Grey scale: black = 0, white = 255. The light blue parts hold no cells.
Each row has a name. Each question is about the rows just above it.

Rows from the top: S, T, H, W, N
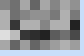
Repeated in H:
[176]
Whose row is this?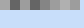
N
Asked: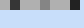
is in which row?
H
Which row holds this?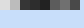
W
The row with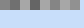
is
S

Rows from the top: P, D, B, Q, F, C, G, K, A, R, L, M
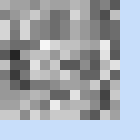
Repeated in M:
[201]
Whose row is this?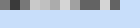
K
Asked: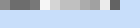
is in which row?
F
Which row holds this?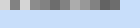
B

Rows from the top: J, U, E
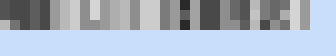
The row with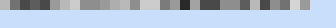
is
E
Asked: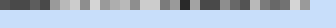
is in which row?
J

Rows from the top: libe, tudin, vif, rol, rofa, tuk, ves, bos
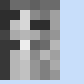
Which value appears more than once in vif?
[45]
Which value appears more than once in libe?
[107]
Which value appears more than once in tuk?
[182]
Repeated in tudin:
[45]
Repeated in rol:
[170]
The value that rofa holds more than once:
[55]

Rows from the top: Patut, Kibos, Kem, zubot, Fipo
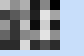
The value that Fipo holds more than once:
[43]
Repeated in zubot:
[144]

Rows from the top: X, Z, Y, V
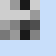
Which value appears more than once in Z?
[206]
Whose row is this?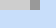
Z
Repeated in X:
[206]
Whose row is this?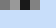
V
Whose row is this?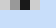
X

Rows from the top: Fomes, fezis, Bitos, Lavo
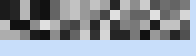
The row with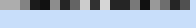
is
Lavo

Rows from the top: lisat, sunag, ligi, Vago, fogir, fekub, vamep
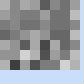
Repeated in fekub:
[147]
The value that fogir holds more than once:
[169]
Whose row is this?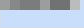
sunag

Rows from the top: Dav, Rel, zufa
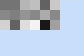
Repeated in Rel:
[136]
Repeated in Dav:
[116]

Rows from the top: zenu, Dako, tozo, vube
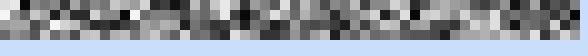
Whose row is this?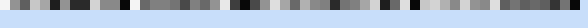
Dako
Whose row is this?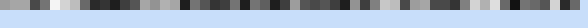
tozo

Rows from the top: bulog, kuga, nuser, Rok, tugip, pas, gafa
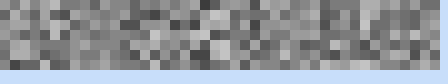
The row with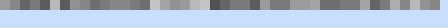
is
Rok
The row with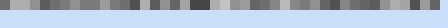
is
pas
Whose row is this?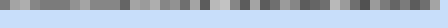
tugip
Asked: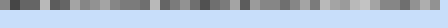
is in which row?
gafa

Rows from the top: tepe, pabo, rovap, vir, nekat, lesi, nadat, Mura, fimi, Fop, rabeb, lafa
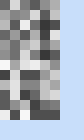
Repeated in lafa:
[79]
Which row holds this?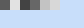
Fop

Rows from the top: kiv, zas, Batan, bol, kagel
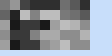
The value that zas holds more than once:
[189]
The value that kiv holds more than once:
[47]
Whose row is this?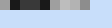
Batan
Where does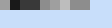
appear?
kagel
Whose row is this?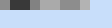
bol

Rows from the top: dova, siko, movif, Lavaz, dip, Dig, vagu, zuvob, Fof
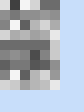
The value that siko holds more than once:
[143]
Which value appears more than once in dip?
[108]
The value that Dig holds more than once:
[131]
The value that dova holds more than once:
[108]

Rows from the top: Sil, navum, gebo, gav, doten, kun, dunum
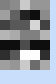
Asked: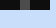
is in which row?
doten
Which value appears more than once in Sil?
[150]
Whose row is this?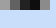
navum
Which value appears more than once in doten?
[14]
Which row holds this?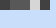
gebo

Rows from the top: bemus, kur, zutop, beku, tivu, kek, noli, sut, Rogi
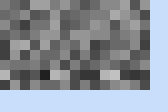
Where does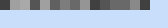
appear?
tivu

